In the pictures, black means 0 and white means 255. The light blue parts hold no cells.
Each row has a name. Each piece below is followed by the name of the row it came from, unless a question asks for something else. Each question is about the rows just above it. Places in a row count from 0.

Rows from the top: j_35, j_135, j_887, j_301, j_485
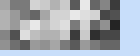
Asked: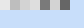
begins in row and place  j_887, 3
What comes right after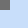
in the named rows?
[90]
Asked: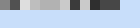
j_301
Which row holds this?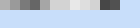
j_135

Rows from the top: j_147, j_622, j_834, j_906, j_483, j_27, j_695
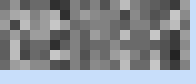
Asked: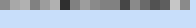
j_622
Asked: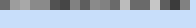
j_695
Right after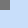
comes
[129]
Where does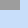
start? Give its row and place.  j_906, 3
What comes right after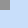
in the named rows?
[82]

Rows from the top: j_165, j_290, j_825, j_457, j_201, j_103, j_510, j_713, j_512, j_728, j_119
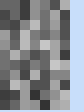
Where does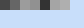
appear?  j_119
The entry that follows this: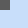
[186]
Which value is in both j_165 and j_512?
[81]

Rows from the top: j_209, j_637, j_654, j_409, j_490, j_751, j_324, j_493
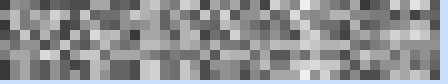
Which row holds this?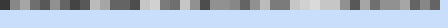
j_324
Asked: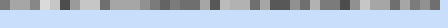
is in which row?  j_751
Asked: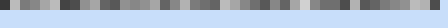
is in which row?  j_654
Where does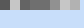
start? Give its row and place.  j_637, 7
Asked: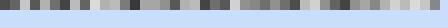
j_409

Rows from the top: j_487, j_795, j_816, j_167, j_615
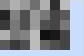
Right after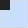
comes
[130]
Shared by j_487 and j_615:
[188]
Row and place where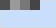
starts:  j_795, 2
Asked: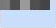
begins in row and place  j_816, 1
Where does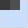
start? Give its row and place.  j_615, 1
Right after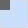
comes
[79]

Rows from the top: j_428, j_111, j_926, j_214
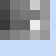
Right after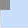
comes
[172]
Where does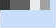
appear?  j_926

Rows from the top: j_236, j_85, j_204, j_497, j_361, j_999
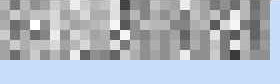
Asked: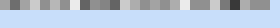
j_999
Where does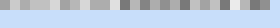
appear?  j_85
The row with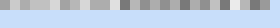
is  j_361
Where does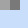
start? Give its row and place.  j_236, 20
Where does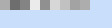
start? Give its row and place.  j_497, 2

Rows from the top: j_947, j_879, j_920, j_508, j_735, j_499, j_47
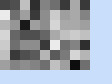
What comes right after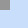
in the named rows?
[25]
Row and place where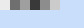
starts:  j_879, 0
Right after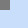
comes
[213]

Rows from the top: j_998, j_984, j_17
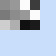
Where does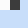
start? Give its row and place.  j_998, 2
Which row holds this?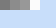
j_984
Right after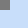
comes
[140]

